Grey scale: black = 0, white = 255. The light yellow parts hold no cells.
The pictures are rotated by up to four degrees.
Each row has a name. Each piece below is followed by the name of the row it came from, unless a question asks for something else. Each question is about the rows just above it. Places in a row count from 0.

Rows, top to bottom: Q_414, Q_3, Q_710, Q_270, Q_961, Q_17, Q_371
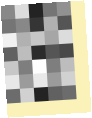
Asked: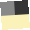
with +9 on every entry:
[145  62]
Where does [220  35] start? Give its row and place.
Q_414, 1

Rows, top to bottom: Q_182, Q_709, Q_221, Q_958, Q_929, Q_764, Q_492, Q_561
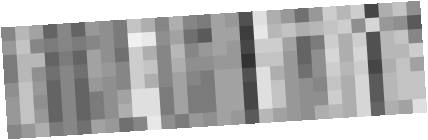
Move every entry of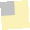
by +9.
[204]
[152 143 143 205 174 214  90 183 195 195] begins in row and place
Q_492, 20
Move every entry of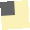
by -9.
[91]
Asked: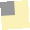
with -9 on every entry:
[143]

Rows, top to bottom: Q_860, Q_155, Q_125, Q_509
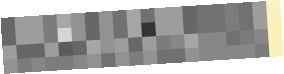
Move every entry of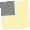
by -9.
[126]
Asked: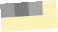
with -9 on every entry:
[148 115 157]
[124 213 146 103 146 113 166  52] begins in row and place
Q_155, 3

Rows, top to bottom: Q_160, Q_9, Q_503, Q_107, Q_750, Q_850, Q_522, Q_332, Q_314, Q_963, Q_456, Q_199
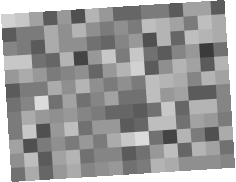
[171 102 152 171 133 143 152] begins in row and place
Q_199, 1
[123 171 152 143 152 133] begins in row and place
Q_332, 0
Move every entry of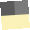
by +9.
[100 132]

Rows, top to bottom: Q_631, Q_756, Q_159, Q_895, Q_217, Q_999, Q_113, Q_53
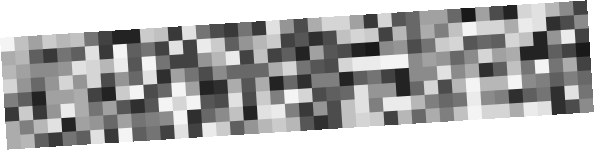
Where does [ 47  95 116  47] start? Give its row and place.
Q_113, 36
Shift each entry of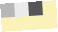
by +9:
[192 244  95]
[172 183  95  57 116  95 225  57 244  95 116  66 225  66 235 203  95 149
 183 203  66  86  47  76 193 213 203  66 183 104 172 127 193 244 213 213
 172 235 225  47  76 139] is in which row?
Q_756

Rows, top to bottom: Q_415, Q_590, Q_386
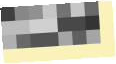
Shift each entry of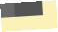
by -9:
[96 75 75]
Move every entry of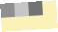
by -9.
[135 189 106]

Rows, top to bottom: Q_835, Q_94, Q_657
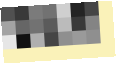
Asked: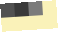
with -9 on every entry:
[ 72  48 114]
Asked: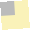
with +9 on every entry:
[196]
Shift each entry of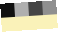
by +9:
[ 26 184  78 152]
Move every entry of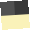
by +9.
[90 66]
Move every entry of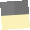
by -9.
[114 105]
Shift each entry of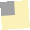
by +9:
[172]

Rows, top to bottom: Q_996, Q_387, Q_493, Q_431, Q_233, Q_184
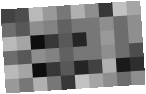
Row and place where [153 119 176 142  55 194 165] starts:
Q_996, 3
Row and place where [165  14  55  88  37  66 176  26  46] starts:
Q_233, 1
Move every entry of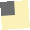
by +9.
[118]
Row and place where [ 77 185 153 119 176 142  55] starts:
Q_996, 1

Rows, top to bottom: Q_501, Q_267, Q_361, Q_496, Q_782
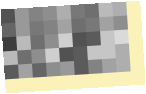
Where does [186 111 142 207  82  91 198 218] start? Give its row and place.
Q_361, 1
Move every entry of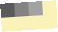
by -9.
[ 82 122 153]
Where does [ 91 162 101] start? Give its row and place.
Q_782, 0

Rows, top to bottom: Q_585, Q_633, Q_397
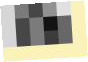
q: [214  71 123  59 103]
Q_397
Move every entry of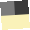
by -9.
[114  50]

